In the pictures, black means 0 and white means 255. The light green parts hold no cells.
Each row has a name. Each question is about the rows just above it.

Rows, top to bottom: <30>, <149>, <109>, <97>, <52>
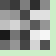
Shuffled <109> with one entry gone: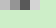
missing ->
[159]
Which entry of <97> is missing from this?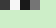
[235]
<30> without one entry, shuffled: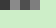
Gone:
[45]

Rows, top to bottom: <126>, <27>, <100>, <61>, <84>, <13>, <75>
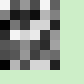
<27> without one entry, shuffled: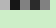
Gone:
[13]
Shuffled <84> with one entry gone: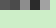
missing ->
[96]
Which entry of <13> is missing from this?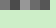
[63]
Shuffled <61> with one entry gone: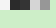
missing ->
[234]
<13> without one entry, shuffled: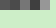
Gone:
[107]

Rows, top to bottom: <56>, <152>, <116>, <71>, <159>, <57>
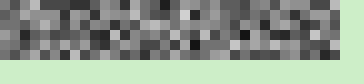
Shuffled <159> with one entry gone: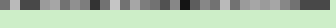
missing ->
[61]
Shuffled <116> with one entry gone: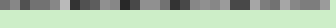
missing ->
[176]
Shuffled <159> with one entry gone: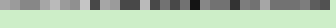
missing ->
[61]
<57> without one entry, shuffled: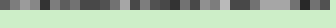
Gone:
[105]
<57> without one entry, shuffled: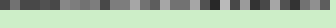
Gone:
[105]

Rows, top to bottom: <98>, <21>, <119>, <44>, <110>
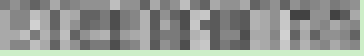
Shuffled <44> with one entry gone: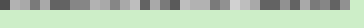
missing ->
[157]
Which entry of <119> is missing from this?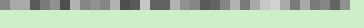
[110]

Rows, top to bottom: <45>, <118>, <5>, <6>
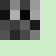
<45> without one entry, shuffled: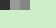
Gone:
[61]
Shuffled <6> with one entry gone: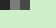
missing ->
[82]
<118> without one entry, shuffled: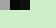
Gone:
[175]
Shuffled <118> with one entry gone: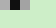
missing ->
[7]
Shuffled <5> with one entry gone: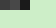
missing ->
[92]

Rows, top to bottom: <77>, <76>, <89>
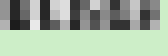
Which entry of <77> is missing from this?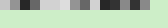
[114]
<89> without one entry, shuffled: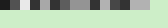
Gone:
[39]
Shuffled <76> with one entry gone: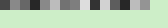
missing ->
[61]
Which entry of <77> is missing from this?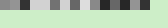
[198]
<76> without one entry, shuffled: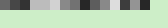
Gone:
[126]

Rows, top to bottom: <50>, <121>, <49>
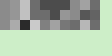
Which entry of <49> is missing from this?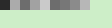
[128]
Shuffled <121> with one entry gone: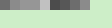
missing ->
[99]
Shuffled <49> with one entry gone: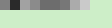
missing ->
[183]
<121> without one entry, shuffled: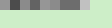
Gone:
[87]

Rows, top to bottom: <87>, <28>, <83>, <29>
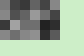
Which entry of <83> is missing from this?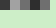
[34]
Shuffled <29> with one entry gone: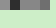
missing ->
[90]
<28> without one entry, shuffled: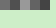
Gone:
[135]
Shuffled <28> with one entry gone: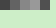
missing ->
[111]
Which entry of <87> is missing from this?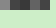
[123]

